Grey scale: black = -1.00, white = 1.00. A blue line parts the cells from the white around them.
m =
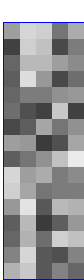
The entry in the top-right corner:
0.35
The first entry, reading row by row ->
0.24
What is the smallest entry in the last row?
-0.31
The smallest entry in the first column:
-0.49
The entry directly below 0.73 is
-0.03
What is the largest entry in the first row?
0.68
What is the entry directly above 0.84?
0.30
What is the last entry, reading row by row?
-0.20
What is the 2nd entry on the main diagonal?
0.62
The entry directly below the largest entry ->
0.09
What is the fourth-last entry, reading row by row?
0.57
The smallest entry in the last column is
-0.49
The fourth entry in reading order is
-0.08
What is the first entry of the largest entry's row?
-0.26
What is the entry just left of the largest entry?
0.51

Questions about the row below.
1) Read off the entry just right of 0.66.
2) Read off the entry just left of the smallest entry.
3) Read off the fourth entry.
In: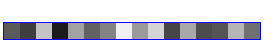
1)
-0.46
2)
0.54
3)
-0.79

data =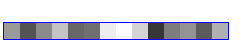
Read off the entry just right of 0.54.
-0.19
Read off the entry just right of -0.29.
0.38

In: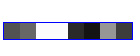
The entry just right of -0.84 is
0.18
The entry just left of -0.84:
-0.67

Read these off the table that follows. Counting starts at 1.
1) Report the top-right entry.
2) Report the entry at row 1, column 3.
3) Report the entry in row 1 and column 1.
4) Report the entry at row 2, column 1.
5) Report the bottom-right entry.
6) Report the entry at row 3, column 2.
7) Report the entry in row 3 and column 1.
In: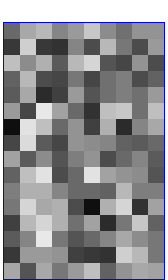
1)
0.15
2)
0.44
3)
-0.18
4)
-0.56
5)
0.27
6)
0.10
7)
0.50

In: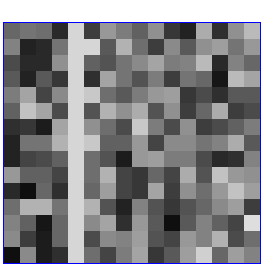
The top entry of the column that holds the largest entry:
0.46
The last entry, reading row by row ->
0.02
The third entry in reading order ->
-0.14
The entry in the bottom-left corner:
-0.88
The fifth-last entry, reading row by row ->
0.24
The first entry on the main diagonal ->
-0.19
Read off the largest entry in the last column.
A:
0.74
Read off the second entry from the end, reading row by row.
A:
0.24
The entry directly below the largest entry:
-0.14
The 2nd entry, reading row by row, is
-0.09
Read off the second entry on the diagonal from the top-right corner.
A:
-0.09
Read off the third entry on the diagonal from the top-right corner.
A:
-0.68
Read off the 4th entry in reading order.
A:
-0.68
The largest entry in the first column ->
0.19
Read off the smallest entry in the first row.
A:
-0.73

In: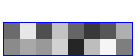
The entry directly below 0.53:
0.64
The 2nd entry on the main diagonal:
0.32
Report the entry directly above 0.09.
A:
-0.16
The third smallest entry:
-0.38
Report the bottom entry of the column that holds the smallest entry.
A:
-0.71

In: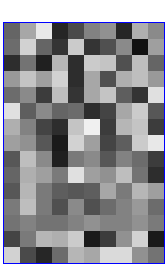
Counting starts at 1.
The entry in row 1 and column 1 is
-0.21
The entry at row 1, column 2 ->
0.31
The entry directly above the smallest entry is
0.37
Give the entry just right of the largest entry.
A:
-0.53
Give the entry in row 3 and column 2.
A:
-0.10
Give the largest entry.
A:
0.88
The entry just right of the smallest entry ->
0.25
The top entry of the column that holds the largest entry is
0.02
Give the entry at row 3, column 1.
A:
-0.65
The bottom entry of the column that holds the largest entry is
0.31
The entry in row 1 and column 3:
0.82
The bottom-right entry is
-0.10
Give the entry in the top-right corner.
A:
0.08
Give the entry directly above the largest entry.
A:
-0.65
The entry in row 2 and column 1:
-0.15
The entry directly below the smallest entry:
0.49
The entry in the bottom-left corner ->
0.65
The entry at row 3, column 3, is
-0.75

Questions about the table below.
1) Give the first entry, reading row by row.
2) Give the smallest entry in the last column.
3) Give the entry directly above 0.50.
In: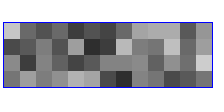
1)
0.55
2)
-0.08
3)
0.35

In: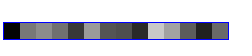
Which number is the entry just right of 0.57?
0.27
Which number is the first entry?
-0.97
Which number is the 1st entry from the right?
-0.18
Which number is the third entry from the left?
0.10

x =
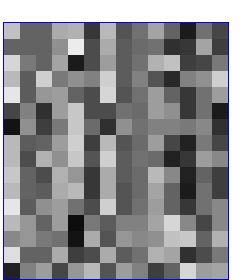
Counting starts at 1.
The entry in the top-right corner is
-0.45
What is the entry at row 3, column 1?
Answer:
0.68
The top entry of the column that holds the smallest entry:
0.39
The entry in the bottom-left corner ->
-0.74
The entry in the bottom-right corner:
0.29
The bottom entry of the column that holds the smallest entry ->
0.18
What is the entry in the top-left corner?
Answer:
0.51
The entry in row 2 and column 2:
-0.22
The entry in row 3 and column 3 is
-0.22
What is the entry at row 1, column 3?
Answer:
-0.22
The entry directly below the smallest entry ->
-0.85
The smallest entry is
-0.90
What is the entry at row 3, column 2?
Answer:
-0.05
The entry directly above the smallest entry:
-0.11
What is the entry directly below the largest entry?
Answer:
-0.79
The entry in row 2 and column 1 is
-0.22
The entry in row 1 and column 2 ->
-0.22
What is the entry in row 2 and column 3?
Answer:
-0.22
